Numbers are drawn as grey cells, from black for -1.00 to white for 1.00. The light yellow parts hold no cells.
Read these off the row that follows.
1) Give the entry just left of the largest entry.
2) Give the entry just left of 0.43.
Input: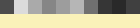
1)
-0.40
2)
0.23

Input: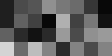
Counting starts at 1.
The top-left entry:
-0.76
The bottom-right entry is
0.03
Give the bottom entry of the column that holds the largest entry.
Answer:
0.66
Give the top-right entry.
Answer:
-0.94
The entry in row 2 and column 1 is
-0.76
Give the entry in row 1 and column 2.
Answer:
-0.41

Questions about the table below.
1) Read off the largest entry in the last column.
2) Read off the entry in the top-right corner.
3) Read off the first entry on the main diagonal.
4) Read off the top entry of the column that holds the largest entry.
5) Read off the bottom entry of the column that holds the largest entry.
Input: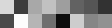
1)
0.14
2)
-0.61
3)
0.70
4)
-0.52
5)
0.98

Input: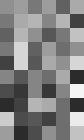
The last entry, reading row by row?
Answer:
0.52
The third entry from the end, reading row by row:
0.13
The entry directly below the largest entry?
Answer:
-0.66
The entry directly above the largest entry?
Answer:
-0.66
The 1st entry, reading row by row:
0.13
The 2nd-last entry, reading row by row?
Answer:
-0.14
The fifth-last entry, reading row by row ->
-0.66
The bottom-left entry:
0.23
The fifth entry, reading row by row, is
-0.24
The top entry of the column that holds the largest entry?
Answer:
0.33
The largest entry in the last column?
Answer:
0.92

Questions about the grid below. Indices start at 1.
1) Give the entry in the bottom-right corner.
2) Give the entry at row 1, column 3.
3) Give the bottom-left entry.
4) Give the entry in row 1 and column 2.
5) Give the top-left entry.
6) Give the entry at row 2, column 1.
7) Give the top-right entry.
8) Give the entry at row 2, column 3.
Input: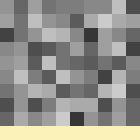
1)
-0.20
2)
0.25
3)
-0.20
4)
-0.20
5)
0.16
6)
0.25
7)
-0.39
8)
0.50
